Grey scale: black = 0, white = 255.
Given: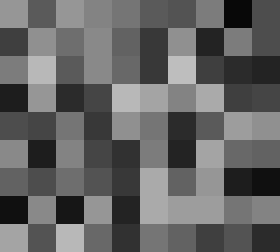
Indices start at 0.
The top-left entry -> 150
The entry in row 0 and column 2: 150
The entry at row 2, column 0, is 124
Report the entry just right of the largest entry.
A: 63
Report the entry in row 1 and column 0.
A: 63
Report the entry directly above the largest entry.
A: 144
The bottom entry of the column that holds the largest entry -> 98
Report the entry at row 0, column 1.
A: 90
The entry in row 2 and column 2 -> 90
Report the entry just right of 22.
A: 150
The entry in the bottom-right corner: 43
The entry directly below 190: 131
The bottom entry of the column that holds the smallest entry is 83
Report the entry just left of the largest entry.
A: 56
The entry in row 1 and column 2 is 110
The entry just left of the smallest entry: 124
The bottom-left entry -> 164
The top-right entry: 77

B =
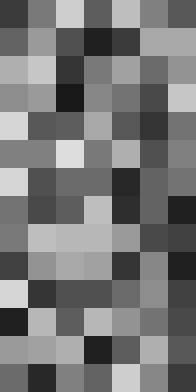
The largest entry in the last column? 198
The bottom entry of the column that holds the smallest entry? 128
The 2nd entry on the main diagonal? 154
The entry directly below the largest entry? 107
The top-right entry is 87
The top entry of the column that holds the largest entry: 206
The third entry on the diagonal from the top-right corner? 161
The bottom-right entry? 59
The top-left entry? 59
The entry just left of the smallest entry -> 154
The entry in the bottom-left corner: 107
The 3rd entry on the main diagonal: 53
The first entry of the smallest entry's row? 141
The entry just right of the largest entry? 121
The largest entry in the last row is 206
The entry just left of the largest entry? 128
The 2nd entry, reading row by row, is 121
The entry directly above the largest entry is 93
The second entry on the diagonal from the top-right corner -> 168
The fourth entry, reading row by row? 93
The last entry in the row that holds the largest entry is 128
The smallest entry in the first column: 32
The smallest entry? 24
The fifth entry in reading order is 190
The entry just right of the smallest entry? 135
